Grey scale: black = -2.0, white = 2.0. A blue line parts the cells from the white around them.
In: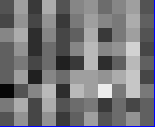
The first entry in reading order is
-0.7
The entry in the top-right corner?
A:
-0.7
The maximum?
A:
1.7
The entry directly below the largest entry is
-1.1
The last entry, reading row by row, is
-0.5
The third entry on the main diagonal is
-1.3
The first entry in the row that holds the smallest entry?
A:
-1.9
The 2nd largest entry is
1.3
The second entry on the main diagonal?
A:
0.3
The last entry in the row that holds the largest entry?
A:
-0.1
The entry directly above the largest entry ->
0.3
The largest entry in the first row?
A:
0.7
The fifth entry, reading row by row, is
-0.7
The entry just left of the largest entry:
0.5
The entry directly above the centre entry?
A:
0.1
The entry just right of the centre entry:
0.9
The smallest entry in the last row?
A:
-1.1
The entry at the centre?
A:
-1.1
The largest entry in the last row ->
0.5
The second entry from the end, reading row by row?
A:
0.3
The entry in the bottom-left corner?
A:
-0.7
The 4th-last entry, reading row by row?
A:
-0.7
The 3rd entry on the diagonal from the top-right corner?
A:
-0.1
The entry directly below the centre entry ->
0.5
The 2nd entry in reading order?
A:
0.5
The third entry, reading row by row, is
-1.1
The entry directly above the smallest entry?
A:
-0.5
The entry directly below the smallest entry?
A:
-0.1

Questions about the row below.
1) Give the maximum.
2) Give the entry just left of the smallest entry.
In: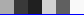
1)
1.9
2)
-1.1

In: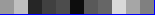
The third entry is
-1.4
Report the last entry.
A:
0.0
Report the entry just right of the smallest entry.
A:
-0.6
